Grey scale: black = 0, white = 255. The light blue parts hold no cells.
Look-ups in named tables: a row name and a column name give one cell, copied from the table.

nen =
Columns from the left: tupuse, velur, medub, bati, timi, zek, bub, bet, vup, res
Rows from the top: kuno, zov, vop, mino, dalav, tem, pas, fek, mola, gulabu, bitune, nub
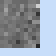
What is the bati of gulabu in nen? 99
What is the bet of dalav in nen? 140
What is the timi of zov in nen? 107
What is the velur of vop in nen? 162
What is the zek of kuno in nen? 104
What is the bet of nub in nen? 129
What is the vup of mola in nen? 111
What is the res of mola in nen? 127
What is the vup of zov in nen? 137
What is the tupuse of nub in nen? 113
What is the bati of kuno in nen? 107
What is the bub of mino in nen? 119
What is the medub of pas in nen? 124
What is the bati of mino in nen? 110
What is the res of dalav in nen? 99
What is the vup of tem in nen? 144
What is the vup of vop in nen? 101
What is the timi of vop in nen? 110
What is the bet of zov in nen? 135
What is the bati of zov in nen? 118
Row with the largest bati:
dalav

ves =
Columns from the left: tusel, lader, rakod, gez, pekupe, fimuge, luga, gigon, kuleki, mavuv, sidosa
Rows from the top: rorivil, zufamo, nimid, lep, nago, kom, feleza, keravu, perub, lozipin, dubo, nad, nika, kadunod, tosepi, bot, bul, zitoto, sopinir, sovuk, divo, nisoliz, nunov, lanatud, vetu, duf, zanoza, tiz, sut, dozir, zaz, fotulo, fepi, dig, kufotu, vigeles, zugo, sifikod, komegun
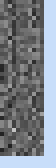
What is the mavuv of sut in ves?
106
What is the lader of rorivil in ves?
81
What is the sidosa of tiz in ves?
74
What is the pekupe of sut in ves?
98
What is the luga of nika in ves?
92
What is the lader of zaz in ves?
108
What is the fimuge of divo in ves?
136
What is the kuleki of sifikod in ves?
144
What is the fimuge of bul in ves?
143
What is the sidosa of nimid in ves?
84
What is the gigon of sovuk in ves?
75
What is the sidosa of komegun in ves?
118
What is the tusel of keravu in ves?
94
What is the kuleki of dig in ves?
124
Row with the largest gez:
fepi

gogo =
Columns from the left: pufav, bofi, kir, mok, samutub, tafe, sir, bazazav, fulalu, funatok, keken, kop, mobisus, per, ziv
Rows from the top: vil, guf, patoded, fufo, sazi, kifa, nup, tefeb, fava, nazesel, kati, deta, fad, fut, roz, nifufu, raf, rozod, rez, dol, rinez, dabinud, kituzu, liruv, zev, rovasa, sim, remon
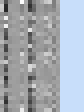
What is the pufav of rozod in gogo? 149
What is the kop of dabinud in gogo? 167
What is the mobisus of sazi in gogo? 169
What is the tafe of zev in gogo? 152
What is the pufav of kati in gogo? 184
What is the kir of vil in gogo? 143
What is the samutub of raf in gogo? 160
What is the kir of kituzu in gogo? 160
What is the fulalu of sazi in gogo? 190
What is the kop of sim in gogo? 162
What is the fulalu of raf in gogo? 202
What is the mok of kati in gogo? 154
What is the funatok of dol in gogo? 154
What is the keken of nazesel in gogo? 155
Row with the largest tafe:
vil

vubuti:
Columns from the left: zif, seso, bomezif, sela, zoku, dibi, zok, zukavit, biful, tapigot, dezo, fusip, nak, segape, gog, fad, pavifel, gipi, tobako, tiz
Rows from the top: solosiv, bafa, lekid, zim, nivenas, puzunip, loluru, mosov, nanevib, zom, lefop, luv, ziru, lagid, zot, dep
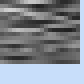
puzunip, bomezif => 101
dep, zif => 137
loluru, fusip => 118
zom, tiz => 85
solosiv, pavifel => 42
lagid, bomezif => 116
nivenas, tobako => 41
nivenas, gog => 151
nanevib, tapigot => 78
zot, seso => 63
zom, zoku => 129
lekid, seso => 203
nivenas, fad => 148
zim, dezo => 147

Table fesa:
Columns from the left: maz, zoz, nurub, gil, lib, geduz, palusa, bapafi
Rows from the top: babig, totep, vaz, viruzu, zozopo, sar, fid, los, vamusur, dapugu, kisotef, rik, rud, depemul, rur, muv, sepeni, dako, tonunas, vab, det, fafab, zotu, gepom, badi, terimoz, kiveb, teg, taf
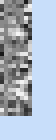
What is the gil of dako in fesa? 82
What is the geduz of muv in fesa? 151
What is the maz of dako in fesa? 181
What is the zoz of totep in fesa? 136
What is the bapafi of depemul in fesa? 141
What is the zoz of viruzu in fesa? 124
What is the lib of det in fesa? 223
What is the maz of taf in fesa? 159
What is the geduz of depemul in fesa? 230
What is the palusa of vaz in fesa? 222
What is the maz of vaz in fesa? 64
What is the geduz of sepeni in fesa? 212
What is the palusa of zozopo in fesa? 237
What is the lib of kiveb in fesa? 166
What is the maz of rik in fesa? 71
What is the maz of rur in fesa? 107
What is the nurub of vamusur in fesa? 187
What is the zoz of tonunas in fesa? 148

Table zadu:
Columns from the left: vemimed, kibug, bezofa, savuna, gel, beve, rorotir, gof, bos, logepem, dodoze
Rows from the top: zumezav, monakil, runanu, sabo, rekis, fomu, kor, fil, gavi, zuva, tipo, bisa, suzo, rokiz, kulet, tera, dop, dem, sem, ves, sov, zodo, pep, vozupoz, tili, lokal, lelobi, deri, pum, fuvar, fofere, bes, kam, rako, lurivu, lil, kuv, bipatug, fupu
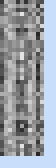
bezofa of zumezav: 156
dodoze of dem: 176
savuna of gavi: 177
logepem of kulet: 113
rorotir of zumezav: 50
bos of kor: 171
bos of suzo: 129
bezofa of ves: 179
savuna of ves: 185
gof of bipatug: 121
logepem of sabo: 76
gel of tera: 84
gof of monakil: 154
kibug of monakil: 136
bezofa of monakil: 191
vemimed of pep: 110
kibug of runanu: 192
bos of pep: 171
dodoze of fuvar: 195
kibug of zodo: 164

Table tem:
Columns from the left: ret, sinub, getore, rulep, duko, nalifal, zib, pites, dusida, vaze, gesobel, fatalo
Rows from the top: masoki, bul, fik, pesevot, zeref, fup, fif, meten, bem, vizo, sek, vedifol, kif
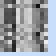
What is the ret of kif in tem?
153
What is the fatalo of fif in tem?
211
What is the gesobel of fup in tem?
108
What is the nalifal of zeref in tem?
141
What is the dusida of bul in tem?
96
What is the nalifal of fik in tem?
144
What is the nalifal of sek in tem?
199
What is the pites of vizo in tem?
210
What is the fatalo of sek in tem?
236
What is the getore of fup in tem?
81
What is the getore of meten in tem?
98
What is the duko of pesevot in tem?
213
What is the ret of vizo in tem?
198
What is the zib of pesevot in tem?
199
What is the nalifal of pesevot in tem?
149
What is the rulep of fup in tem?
70
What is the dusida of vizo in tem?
111
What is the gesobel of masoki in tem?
79
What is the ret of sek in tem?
108

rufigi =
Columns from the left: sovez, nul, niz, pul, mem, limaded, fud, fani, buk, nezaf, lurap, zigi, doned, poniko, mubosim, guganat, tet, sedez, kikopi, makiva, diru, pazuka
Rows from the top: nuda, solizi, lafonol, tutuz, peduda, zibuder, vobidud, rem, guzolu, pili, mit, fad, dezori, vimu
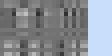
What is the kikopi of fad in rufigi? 170
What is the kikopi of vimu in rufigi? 173
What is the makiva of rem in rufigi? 113
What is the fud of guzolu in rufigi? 135
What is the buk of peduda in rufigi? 114
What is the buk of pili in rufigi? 115
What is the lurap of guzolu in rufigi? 109
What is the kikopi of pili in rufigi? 119
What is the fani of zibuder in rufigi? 116
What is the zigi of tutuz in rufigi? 158
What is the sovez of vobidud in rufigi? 103
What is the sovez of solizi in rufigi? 118
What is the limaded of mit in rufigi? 88
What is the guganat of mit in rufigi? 86
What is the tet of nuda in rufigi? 125
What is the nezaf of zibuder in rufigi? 87
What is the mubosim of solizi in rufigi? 107

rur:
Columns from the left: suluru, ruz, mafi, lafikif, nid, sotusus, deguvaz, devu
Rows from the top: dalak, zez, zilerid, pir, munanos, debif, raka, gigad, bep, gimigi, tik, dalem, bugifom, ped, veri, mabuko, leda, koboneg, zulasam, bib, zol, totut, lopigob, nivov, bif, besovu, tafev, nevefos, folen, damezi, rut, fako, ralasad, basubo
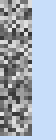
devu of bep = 55
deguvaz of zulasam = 198
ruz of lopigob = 152
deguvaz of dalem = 221
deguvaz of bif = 102
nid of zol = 88
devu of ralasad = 93
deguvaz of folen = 217
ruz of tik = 214
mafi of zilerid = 148
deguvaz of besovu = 178
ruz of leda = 75
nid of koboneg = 139

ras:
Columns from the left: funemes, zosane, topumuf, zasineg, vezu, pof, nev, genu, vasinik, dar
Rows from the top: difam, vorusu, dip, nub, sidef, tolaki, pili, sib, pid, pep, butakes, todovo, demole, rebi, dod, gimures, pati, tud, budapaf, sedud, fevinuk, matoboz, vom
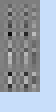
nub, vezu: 115
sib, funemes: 125
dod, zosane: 119
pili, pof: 142
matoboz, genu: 125
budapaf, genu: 125
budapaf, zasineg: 156
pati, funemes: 128
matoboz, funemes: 121
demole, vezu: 118
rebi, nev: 182
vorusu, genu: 126
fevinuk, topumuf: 193
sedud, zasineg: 110

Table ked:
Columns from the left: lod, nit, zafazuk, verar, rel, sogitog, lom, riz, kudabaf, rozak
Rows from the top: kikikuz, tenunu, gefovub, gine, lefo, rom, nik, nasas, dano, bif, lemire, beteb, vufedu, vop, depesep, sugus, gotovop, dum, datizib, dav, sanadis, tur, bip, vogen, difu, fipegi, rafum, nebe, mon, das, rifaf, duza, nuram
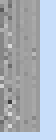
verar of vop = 163
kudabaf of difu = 167
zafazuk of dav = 148
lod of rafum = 134
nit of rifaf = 167
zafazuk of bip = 116
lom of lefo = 158
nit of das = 117
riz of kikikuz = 160
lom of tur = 158
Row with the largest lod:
tur

